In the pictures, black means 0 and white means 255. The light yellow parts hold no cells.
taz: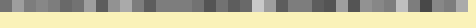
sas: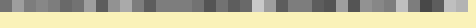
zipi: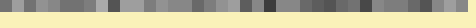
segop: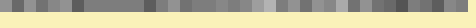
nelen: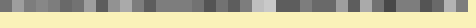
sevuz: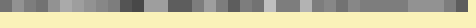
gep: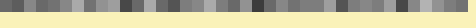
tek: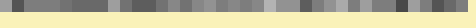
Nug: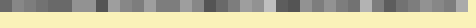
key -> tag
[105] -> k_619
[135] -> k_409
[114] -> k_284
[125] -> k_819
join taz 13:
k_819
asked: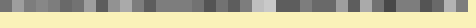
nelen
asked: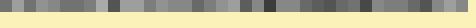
zipi
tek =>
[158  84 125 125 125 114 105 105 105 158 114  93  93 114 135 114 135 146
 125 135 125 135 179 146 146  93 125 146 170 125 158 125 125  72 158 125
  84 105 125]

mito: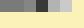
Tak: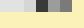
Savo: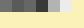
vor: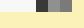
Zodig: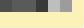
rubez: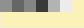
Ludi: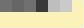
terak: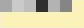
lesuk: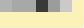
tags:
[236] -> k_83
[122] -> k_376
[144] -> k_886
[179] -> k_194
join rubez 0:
k_886
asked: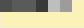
Zodig
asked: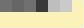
Ludi
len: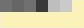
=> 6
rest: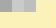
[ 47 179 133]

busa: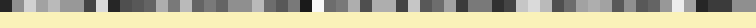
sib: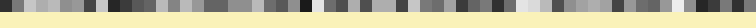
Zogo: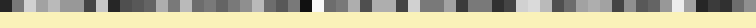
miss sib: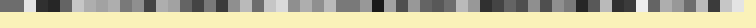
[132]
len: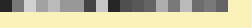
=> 19
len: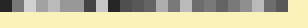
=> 24
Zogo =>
[ 38 121 209 162 186 152 152  68 198  38  79  88 100 174 121 186 109 121
 100 121 143 186 109  88 121  17 248 109 121 174  79 174 174  68 209 121
 121 162  59 121 121  48  68 209 218 186  79 109 162 174 162  68 143  88
 100 152 237 162  38  59  48 109 143]
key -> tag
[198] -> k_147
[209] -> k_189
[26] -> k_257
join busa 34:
k_147
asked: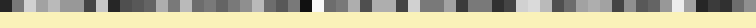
Zogo
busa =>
[ 38 143 209 162 186 152 152  68 218  38  79  88 100 174 121 186 100 121
 100 143 143 186 109  88 121  26 248 109 121 174  79 174 174  68 198  88
 109 162  59 121 121  48  68 198 218 186  79 109 162 174 162  88 143  88
 100 152 237 162  38  59  59 143 143]

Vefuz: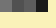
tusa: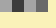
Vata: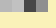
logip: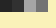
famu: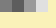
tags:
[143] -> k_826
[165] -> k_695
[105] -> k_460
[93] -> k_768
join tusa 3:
k_460
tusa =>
[165  60 165 105]
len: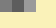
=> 3
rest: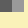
[224]
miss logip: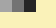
[49]
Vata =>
[184 193  71 143]

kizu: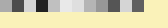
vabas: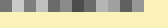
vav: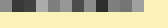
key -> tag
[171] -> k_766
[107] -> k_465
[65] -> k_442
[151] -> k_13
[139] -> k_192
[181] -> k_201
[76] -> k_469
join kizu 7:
k_201
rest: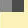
[107 181 160  96 151]

